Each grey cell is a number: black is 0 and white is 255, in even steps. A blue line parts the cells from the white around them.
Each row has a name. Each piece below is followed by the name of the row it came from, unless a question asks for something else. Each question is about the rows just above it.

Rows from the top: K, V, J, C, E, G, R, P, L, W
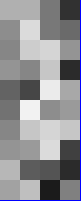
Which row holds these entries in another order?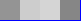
J
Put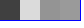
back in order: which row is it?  P
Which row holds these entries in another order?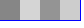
J
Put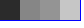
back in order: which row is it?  C
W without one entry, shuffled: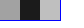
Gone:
[128]

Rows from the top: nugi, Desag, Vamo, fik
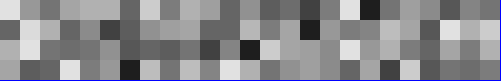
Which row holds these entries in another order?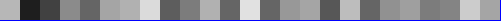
Desag
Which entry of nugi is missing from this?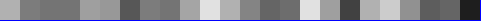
[139]
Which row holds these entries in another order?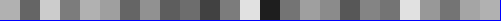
nugi
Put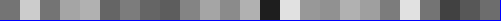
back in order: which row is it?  Vamo
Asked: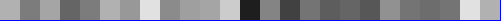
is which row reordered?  Vamo
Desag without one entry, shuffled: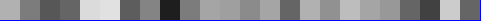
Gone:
[183]
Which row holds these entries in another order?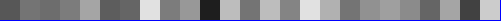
fik

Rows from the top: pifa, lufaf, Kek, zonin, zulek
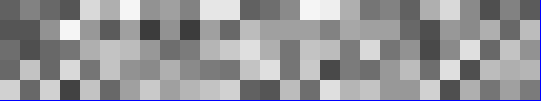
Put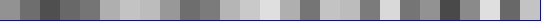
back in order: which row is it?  Kek
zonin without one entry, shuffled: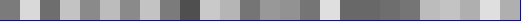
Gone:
[73]
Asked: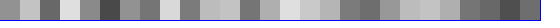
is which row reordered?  Kek
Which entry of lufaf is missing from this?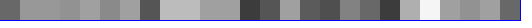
[167]
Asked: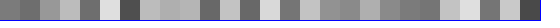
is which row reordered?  zonin
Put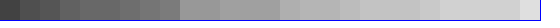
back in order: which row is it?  zulek

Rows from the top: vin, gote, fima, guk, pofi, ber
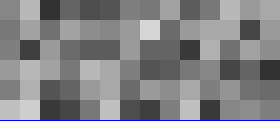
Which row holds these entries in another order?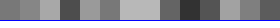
vin
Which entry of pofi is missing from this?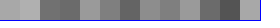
[147]

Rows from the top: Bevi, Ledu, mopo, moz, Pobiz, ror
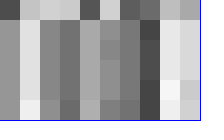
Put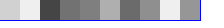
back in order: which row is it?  ror
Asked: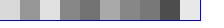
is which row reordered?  mopo

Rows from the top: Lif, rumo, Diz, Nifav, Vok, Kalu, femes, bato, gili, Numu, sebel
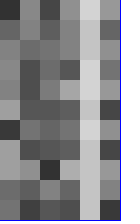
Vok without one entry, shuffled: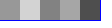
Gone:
[123]
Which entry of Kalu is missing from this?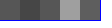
[196]
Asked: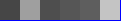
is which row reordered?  bato
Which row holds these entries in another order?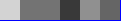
femes
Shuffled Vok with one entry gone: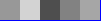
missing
[123]

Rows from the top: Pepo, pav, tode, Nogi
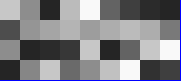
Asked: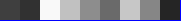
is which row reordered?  Nogi
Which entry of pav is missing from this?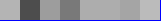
[149]
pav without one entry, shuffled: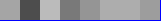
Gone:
[180]
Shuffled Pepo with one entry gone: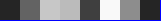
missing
[43]
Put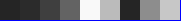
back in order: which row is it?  Pepo
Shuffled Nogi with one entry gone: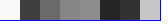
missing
[193]

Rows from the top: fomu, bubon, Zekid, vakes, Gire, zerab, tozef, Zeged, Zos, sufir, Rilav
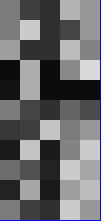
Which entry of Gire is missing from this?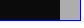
[18]
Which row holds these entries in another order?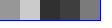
Rilav
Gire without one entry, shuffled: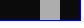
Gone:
[18]
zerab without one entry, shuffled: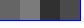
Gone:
[68]
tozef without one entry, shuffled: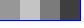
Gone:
[55]
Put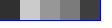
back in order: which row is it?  Rilav

